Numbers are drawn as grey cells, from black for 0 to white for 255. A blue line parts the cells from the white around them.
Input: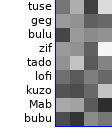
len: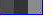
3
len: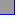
1
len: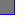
1

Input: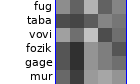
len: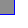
1
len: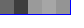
5
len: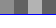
4

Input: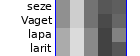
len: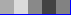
5
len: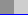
2
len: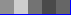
5
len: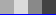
4
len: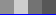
4

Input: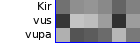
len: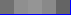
5
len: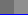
2
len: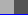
2
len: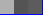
3

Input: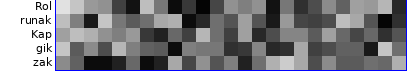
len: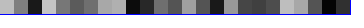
25
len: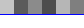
6
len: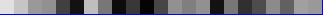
23
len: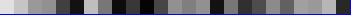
25
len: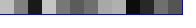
13

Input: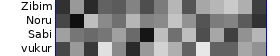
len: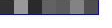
7
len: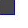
1

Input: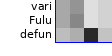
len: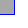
1
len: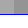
2
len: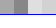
4
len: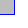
1
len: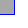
1

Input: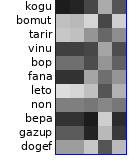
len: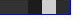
5
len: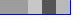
5

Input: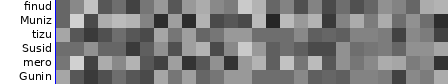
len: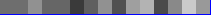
15
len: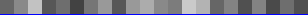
22
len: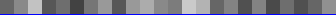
24

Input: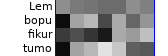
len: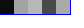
5
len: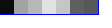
7
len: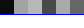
6
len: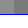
2
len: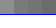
4
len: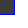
1

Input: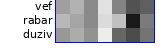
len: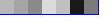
7
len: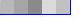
5
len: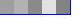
5
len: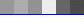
6
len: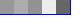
5

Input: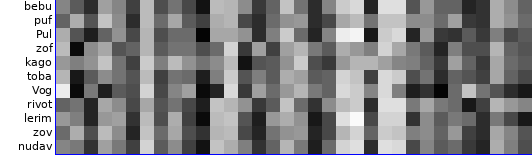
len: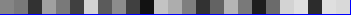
25
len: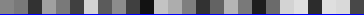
26
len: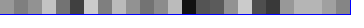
25
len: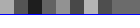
10
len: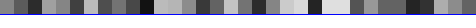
34
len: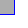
1
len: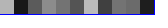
11

